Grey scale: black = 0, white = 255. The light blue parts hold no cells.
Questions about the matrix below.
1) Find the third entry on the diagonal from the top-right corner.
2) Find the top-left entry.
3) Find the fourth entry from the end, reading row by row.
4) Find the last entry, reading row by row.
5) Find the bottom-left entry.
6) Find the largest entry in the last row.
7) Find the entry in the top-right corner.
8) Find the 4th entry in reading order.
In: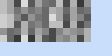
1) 163
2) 190
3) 133
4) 177
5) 206
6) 219
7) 147
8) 219
